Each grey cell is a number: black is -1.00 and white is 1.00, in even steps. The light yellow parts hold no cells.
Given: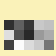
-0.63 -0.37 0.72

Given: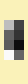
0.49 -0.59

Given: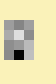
0.23 0.74 0.46

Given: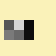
-0.33 -0.18

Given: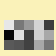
0.81 0.75 -0.49

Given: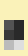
-0.35 -0.67

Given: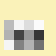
0.47 -0.47 0.40

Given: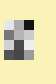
0.80 0.42 0.87

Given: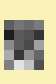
-0.26 -0.30 -0.42 -0.20
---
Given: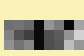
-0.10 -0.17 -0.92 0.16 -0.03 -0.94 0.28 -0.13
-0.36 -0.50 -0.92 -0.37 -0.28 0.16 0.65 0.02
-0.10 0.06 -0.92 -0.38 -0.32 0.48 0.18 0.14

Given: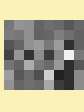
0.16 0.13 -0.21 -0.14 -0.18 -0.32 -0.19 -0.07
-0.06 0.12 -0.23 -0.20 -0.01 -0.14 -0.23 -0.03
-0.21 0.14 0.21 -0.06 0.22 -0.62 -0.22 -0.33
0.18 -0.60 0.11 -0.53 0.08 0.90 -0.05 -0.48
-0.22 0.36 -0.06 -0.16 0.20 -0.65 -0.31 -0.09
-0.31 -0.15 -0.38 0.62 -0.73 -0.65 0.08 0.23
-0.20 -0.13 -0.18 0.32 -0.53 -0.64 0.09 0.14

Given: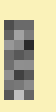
-0.17 -0.17 -0.39
0.27 -0.03 -0.23
0.06 -0.67 0.19
-0.31 -0.20 -0.16
0.12 0.11 -0.12
-0.49 -0.30 0.12
-0.06 0.08 -0.09
0.50 -0.21 -0.32

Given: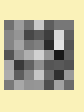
0.23 -0.11 0.57 -0.27 -0.07 -0.07 -0.12
0.17 -0.44 -0.30 -0.51 0.70 -0.25 0.05
0.29 -0.08 0.00 -0.67 0.77 -0.35 0.04
0.14 0.37 0.64 0.16 -0.81 -0.25 -0.34
-0.55 -0.24 0.11 -0.33 -0.30 -0.36 0.32
-0.27 0.06 0.55 -0.18 -0.63 0.20 0.35
0.32 0.16 0.18 -0.38 0.27 -0.17 -0.05

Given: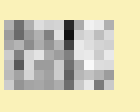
-0.12 0.37 0.73 0.64 0.66 -0.68 0.35 0.89 0.83 0.38 0.38
-0.17 0.20 0.39 0.00 0.75 -0.87 0.62 0.71 0.49 0.71 0.22
0.41 0.10 0.35 0.16 0.41 -0.47 0.83 0.74 0.66 0.63 0.32
0.01 0.67 0.78 0.35 0.23 0.00 0.80 0.83 0.59 0.83 0.59
-0.30 0.69 0.22 0.22 0.59 -0.12 0.36 0.95 0.73 0.72 0.49
0.28 0.66 0.36 0.26 0.60 -0.24 0.43 0.52 0.41 0.22 0.46
0.16 0.29 0.31 0.24 0.35 -0.14 0.57 0.81 -0.04 0.58 0.60

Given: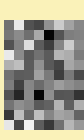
0.82 -0.36 -0.45 0.14 0.59 0.27 0.06 -0.12
0.09 -0.13 0.33 -0.97 -0.34 -0.01 0.02 -0.07
0.03 0.73 -0.28 -0.51 0.04 0.60 0.08 -0.36
0.09 -0.30 -0.11 -0.29 0.43 0.36 -0.03 0.83
0.49 -0.29 0.14 -0.30 -0.45 0.31 0.16 0.38
-0.28 -0.26 0.26 -0.04 -0.52 -0.05 -0.42 -0.11
-0.49 0.05 -0.16 0.03 0.23 0.11 0.02 -0.02
-0.70 0.09 -0.95 0.12 -0.33 -0.32 -0.60 -0.35
0.12 0.03 -0.30 -0.23 0.41 -0.25 0.37 -0.09
0.49 -0.18 0.49 0.05 0.29 0.22 -0.22 -0.55
-0.46 0.89 -0.27 -0.56 -0.11 0.43 0.19 0.80

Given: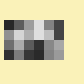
-0.27 0.22 0.74 0.03 -0.46 -0.69
0.67 0.37 0.75 0.50 -0.47 0.14
0.34 -0.28 -0.61 0.07 0.31 -0.14
-0.03 -0.58 -0.67 0.02 0.21 -0.62
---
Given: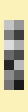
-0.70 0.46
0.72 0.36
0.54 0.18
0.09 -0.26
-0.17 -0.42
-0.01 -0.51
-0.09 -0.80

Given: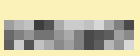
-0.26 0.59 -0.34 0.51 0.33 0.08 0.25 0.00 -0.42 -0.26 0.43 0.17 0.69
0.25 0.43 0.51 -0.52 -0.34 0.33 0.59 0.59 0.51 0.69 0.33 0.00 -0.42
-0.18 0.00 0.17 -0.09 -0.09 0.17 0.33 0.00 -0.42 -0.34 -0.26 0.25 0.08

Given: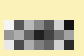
0.17 0.36 -0.21 -0.74 -0.48 -0.11 0.27
0.91 -0.31 0.45 0.07 -0.31 0.64 -0.84
0.82 -0.40 0.36 -0.01 -0.21 0.64 -0.66

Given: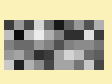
0.19 0.29 -0.08 -0.63 -0.53 0.29 0.66 0.48 -0.16 -0.26
-0.53 0.19 -0.44 0.66 -0.16 -0.81 -0.26 0.19 -0.36 0.38
0.01 -0.16 -0.16 0.19 0.01 -0.36 0.01 0.09 0.09 -0.08
0.57 -0.73 0.38 0.09 -0.44 0.29 0.29 -0.08 0.57 -0.44
0.48 -0.90 0.48 0.84 0.38 0.01 -0.63 -0.63 0.76 -0.53

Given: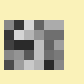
-0.58 0.67 0.42 0.16 -0.13 -0.13
-0.41 0.24 0.58 0.42 -0.67 0.06
0.06 0.16 -0.31 0.50 -0.13 -0.04
0.06 -0.58 0.67 -0.22 0.34 0.34
-0.49 -0.67 -0.67 0.50 -0.22 0.24

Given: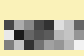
-0.01 0.54 -0.61 -0.10 0.26 0.17 0.44 0.90
-0.44 0.35 0.07 -0.44 -0.61 0.74 0.54 -0.20
0.82 -0.79 -0.20 -0.36 -0.28 0.44 0.54 0.17

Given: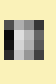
-0.93 0.74 0.46 -0.20
-0.85 0.66 0.37 -0.30
-0.66 0.56 0.18 -0.49
-0.39 0.37 0.09 -0.57

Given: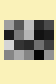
0.04 0.33 0.04 -0.96 0.14
-0.78 -0.04 0.42 -0.86 -0.78
0.24 -0.32 0.50 -0.68 -0.42
0.66 -0.59 -0.68 -0.12 -0.51

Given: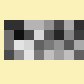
-0.15 0.78 0.68 -0.24 -0.05 0.15 -0.32 0.33
-0.42 0.15 0.78 -0.05 0.50 0.25 0.50 -0.24
-0.62 -0.62 0.41 0.41 0.15 -0.42 0.33 -0.62
-0.15 -0.88 -0.42 0.68 -0.32 -0.70 0.05 -0.52
